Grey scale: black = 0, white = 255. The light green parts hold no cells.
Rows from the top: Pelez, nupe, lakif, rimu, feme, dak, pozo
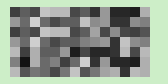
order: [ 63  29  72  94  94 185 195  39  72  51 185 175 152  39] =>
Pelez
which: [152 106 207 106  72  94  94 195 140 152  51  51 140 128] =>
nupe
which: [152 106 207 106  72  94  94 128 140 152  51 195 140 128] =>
rimu

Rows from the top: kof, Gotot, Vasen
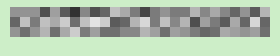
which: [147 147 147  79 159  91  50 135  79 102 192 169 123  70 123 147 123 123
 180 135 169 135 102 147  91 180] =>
kof
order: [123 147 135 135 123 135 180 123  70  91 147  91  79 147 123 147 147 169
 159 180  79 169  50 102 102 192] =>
kof

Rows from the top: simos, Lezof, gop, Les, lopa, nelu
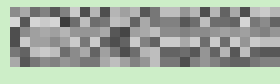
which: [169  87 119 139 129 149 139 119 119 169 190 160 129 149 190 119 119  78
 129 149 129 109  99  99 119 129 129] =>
nelu
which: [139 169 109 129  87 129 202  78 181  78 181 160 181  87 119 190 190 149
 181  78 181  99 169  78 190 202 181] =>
simos
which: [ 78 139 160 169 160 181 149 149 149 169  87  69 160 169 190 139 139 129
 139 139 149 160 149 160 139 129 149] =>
gop
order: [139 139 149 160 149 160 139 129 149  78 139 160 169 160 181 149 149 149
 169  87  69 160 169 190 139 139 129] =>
gop

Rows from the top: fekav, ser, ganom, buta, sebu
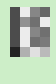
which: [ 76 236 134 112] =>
ganom
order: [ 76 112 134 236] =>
ganom
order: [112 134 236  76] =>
ganom
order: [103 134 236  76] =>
fekav

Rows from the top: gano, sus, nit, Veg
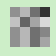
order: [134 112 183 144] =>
nit
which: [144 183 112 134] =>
nit

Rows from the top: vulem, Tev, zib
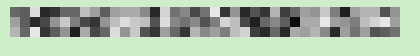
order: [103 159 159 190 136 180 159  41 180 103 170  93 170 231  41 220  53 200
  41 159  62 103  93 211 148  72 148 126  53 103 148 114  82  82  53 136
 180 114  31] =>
vulem
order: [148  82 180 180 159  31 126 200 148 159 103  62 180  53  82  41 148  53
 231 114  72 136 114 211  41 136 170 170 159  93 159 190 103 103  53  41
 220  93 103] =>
vulem
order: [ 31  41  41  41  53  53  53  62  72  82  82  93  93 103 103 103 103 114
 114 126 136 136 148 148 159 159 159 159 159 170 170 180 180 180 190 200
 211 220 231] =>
zib

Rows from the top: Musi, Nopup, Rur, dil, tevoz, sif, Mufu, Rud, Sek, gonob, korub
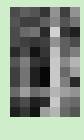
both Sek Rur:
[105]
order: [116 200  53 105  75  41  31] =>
gonob
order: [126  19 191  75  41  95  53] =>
tevoz
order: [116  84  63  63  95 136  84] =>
Nopup
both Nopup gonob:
[116]
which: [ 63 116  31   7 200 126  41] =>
Rud
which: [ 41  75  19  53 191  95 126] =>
tevoz

